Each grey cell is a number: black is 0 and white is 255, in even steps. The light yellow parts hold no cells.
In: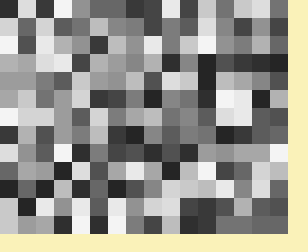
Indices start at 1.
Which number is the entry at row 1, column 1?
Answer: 47
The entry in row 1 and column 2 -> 221
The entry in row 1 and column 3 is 57
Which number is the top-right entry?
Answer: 115
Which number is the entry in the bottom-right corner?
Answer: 103
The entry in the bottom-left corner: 201
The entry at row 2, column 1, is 212
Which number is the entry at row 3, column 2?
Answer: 81
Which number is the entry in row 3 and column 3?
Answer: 233
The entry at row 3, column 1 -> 244
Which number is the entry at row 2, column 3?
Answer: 212

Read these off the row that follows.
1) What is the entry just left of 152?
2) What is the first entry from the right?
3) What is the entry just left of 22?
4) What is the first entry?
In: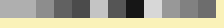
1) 215
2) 109
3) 85
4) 175

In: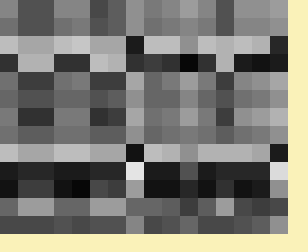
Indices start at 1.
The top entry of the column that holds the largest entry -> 144
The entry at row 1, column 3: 81
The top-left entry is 133
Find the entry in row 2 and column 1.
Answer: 112
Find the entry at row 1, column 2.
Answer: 81
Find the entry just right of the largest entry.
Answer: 27
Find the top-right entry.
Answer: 156
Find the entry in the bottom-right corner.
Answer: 144
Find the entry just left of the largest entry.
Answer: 39
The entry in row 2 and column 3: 81
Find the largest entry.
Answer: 228
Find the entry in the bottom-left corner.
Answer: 72
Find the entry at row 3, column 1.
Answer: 189
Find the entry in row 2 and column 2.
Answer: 81
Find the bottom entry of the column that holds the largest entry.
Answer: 133

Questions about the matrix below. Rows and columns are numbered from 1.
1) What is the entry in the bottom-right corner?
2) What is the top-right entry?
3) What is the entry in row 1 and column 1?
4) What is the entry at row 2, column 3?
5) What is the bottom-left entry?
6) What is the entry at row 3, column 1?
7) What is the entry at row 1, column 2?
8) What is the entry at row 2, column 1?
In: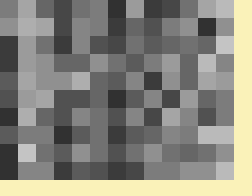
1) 186
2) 186
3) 124
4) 165
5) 49
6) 59
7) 165
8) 144
